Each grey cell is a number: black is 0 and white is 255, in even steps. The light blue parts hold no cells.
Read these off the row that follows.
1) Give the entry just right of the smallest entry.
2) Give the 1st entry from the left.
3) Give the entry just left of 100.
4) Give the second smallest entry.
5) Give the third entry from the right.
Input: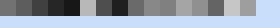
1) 184
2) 114
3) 144
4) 31
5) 100

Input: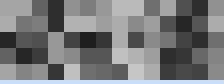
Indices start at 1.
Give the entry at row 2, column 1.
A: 172
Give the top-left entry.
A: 165
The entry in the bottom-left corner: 165
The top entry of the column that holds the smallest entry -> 125
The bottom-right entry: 138
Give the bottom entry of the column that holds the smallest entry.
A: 111
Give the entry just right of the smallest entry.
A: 54
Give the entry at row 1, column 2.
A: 165
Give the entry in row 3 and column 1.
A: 38
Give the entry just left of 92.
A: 104
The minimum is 30
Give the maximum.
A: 198

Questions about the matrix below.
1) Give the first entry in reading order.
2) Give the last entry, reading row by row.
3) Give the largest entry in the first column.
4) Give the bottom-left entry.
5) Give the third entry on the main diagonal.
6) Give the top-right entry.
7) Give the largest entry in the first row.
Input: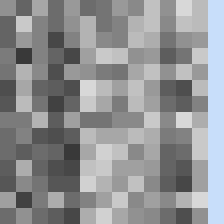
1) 145
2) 145
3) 160
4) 108
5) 130
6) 187
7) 216
